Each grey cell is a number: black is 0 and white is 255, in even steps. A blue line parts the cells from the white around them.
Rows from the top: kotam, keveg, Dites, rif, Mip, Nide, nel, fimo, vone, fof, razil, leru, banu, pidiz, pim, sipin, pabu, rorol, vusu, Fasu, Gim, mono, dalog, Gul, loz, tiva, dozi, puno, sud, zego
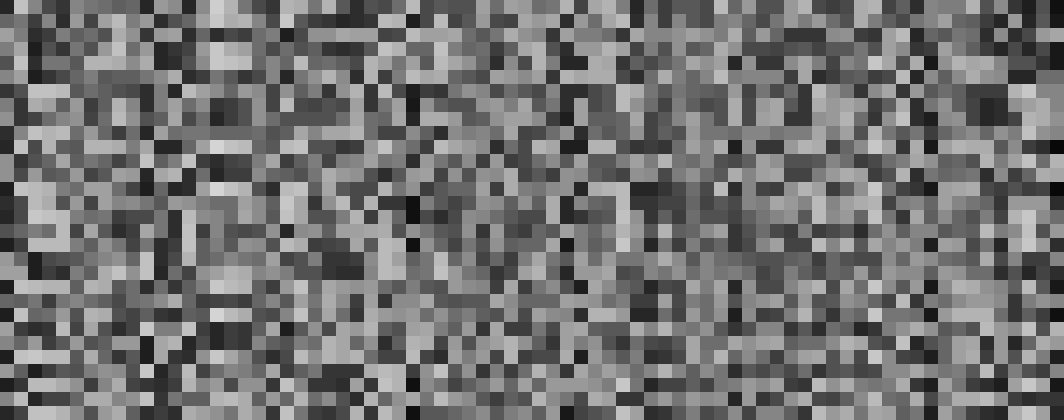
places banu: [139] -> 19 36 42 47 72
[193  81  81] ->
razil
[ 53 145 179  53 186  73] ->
nel
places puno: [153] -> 16 36 40 41 42 54
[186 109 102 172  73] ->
sud

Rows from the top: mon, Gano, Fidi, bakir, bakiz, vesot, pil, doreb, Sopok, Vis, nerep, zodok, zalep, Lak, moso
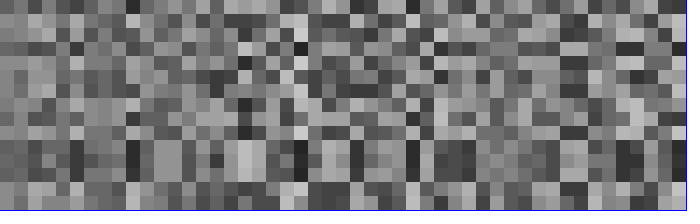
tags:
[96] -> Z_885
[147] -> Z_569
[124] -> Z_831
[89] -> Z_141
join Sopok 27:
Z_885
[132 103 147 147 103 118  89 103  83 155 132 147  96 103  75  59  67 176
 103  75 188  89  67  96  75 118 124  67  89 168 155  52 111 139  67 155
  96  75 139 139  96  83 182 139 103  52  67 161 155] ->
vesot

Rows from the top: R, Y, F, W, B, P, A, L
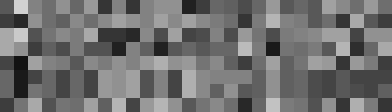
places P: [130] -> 12 16 17 18
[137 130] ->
P

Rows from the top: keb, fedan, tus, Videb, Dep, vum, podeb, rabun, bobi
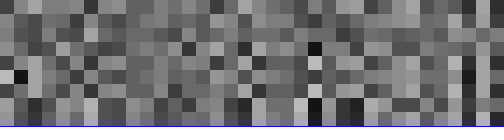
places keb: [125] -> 4 5 12 23
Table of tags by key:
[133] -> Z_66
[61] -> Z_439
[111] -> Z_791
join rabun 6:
Z_66
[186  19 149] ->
rabun
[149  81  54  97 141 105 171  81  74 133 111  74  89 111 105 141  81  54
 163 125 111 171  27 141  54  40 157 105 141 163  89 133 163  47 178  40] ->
bobi
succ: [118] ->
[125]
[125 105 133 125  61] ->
Dep
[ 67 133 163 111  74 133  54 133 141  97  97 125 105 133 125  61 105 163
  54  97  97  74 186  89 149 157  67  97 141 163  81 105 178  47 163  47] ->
Dep

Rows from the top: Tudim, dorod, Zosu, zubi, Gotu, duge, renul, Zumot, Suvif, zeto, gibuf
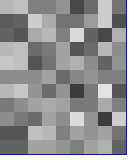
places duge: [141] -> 1 2 3
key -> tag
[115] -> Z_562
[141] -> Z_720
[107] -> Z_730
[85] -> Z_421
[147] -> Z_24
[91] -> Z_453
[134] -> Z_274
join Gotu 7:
Z_720
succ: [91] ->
[99]
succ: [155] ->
[205]
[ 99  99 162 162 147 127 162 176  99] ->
gibuf
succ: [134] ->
[147]

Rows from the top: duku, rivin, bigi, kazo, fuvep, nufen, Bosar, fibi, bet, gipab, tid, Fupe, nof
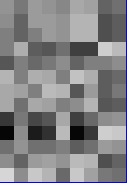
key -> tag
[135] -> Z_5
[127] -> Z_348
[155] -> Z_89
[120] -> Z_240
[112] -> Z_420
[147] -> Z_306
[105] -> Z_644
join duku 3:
Z_89
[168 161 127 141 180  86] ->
fibi
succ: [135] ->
[168]

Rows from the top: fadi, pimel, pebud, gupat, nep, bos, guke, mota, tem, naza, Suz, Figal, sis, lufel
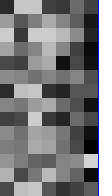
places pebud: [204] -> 1 3 4
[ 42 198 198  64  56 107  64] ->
fadi
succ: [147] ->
[125]
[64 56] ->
fadi
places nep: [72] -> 1 6
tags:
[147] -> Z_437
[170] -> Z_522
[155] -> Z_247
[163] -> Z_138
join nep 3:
Z_247

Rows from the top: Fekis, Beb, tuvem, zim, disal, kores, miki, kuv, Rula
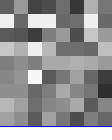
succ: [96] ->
[154]
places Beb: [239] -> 1 3 4 7
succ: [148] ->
[247]
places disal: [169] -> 4 5 7

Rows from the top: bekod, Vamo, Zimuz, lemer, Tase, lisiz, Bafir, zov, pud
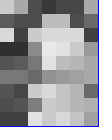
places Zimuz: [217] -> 1 4 5 6
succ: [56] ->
[70]
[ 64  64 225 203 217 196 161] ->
pud
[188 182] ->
Tase
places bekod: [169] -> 2 7
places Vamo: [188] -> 4 5
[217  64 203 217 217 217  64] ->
Zimuz

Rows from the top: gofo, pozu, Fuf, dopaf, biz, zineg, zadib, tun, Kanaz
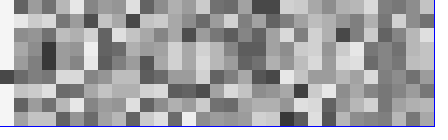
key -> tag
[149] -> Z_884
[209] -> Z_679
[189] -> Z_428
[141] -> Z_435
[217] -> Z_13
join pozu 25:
Z_884
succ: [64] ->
[203]
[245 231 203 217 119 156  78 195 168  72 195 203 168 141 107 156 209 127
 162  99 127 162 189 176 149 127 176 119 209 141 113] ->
pozu

